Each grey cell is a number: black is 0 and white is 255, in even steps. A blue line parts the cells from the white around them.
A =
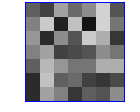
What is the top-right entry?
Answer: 84
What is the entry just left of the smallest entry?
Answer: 193
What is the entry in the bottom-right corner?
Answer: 141
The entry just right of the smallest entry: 211
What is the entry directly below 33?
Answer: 141
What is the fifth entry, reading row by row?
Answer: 141
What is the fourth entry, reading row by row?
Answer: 106
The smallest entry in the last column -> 54
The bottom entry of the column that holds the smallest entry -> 95
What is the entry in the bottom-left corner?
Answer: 43
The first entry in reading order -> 95
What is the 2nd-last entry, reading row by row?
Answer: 84
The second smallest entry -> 33

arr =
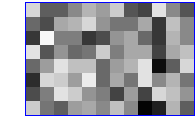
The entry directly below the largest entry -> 85
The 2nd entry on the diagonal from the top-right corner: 192
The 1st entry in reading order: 215
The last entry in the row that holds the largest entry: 137
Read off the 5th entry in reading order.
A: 180
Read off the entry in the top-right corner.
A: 85
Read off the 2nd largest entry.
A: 236
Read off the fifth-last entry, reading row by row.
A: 137
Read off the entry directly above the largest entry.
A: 76
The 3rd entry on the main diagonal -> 126
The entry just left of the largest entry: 55
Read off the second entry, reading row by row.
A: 94
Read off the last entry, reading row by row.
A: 94
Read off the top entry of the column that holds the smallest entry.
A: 67
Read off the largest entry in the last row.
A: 204
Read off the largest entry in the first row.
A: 226
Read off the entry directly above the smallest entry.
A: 67
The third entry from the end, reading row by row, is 32
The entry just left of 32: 4
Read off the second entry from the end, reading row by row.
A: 180
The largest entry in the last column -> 215
